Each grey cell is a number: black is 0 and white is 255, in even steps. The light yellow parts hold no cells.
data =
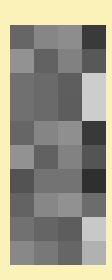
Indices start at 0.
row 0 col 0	102
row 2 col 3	205
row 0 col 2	141
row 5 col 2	130
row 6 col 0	83
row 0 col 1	134
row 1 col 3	88
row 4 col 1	133
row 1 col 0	146
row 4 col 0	102
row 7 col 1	135

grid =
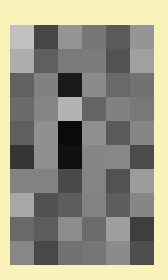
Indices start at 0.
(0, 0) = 193
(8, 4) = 159
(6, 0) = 130
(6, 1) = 130
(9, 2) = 114
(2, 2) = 26
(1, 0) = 173
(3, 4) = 129
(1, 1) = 95
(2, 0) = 97
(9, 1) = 72
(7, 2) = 93
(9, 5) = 78
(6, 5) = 156
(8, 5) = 62
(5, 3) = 134

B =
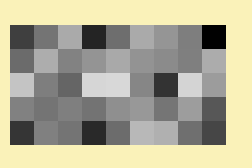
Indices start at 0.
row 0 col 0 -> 63
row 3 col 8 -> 87
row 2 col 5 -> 134
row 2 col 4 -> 216
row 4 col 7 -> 111
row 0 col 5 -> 170
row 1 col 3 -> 148
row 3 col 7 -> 157
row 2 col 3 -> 214
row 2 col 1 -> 126
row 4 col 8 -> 70
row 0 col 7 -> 126

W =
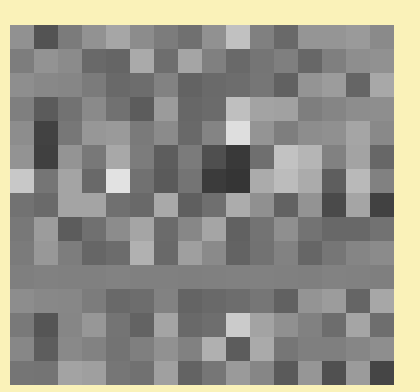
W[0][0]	145
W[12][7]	105
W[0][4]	166
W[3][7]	103
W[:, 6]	[124, 110, 130, 155, 139, 93, 90, 169, 107, 105, 128, 130, 164, 145, 160]
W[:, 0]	[145, 125, 142, 127, 141, 147, 200, 114, 120, 123, 127, 141, 121, 135, 117]
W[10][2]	128
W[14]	[117, 116, 163, 159, 118, 113, 160, 99, 118, 154, 134, 90, 150, 80, 155, 69]
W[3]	[127, 91, 114, 138, 113, 92, 155, 103, 107, 191, 163, 161, 126, 133, 141, 142]
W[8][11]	143
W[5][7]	123
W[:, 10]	[128, 117, 118, 163, 148, 111, 171, 144, 115, 114, 129, 118, 163, 170, 134]
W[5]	[147, 64, 148, 120, 168, 124, 93, 123, 79, 57, 111, 194, 181, 129, 163, 103]
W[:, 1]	[83, 147, 136, 91, 66, 64, 117, 106, 156, 152, 129, 136, 85, 93, 116]
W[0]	[145, 83, 123, 146, 166, 140, 124, 112, 145, 193, 128, 105, 149, 149, 154, 138]
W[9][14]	133
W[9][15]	139
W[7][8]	111
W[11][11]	97
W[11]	[141, 136, 135, 124, 105, 109, 130, 100, 105, 109, 118, 97, 148, 156, 101, 167]
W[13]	[135, 93, 137, 130, 115, 127, 145, 129, 176, 92, 170, 118, 127, 127, 134, 142]
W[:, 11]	[105, 127, 97, 161, 126, 194, 188, 98, 143, 130, 128, 97, 144, 118, 90]
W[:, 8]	[145, 128, 106, 107, 132, 79, 59, 111, 165, 138, 128, 105, 110, 176, 118]
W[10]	[127, 129, 128, 128, 130, 128, 128, 127, 128, 129, 129, 128, 127, 130, 129, 127]
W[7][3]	164
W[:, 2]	[123, 139, 134, 114, 119, 148, 164, 164, 92, 125, 128, 135, 134, 137, 163]

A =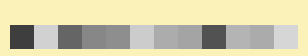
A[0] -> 62
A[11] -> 214
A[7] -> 164
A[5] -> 204

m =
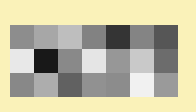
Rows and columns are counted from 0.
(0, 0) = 141
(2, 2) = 97
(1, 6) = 108
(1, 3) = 229
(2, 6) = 154
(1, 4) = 151
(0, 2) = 190
